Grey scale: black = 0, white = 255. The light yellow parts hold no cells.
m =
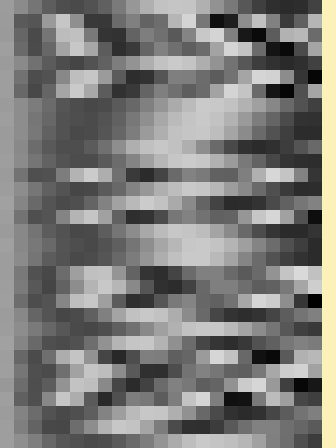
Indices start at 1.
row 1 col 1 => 156
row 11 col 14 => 175
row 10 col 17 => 165
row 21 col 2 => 123
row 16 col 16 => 97
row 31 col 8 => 179
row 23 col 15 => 105
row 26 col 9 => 40
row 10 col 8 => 85
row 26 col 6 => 196
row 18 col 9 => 95
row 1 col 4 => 93
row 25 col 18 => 56
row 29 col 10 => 126
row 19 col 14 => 201
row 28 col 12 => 107
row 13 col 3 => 79
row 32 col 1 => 158
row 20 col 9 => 149
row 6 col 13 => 127
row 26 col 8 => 69
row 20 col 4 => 72
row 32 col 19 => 161
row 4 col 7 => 167
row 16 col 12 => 75
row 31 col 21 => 111
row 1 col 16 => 146
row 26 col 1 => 158
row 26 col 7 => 146
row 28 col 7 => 190
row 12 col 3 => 117
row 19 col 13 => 192
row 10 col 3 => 120
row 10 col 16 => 189
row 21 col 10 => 137
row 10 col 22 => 44
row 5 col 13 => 202
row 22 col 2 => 109
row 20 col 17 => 106
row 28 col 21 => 63

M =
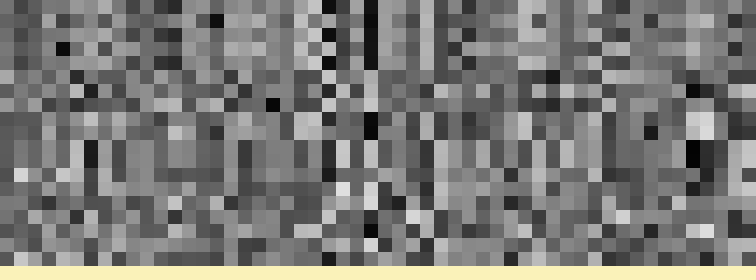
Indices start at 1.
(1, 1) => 114
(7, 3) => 104
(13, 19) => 116
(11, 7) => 27
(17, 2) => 98
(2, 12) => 107
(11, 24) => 46
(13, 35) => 112
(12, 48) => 127
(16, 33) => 101
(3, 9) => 118
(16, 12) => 125
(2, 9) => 152
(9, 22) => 182
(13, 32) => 162
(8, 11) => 143
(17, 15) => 85
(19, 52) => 114
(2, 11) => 89
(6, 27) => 172
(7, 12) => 97
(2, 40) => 140
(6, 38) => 75
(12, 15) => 98
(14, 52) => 105
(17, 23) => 189
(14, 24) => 108
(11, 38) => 79
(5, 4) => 122
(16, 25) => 90
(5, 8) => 166
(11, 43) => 151
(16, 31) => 180
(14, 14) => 158
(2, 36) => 133
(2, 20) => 124
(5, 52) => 107
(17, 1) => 82
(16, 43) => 71
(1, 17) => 135

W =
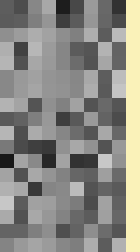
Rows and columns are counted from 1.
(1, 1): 93
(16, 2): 81
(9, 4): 152
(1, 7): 154
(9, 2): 98
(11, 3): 63
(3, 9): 186
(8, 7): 83
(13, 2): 81
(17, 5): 79
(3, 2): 156
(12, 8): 200
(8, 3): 84
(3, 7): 174
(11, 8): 83
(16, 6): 104
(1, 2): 77
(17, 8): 108
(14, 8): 100
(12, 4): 39
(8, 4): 144
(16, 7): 92
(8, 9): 85
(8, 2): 164
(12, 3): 137
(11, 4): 57
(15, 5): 138
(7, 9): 196
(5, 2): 81
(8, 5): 129
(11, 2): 75
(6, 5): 144
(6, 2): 153
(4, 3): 183
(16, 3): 168
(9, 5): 62
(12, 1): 24

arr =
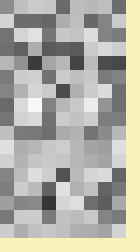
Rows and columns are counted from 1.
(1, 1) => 141
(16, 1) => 120
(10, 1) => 191
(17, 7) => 173
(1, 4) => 199
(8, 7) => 236
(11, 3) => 182
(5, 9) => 72
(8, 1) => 106
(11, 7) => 164
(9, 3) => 218
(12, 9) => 212
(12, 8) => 164
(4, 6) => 90
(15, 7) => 110
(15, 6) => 222
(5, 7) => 187
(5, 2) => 145
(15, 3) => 137
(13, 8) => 218
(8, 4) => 130
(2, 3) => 109
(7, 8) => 219
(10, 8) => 139
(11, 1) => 223
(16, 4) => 121
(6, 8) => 122
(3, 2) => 212
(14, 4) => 99
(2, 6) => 190
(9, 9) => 125
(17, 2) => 174
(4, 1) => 111
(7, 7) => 204
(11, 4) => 199
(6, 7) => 199

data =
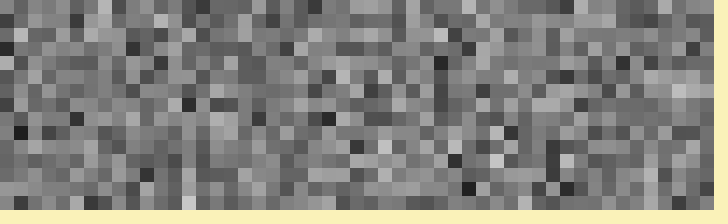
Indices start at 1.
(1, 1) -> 132
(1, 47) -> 104
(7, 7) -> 115
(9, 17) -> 160
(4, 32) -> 117
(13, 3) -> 143
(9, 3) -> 146
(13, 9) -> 154
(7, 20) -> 108
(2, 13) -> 145
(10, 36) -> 182
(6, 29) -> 93
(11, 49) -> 116
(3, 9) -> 147
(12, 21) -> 91
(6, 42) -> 109
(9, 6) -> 51
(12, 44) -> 96
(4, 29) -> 135
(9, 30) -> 117
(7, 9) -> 113
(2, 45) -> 99
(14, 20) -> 121
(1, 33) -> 120
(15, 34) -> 122
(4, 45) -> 149
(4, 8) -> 124
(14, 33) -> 117
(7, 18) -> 127
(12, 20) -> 140
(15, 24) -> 163
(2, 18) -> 159
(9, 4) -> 124
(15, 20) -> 105
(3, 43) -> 121
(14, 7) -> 107
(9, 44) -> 146
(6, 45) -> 100
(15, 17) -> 91

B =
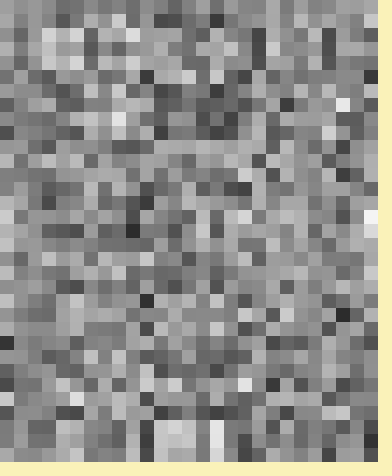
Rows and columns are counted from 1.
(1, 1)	159
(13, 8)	171
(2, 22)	183
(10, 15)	92
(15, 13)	134
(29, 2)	123
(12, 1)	182
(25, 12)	120
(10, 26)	95
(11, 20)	95
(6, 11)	59
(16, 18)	213
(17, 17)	172
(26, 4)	92
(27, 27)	144
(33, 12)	193
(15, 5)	127
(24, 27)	105
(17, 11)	123
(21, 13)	80
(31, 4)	100
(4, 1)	176
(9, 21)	171
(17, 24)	163
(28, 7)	103
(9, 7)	194
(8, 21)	61
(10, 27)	128
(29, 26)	137
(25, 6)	94
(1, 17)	154
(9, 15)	77
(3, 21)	145
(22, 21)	176
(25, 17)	108
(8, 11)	171
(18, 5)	125
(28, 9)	100
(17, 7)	156
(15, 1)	182
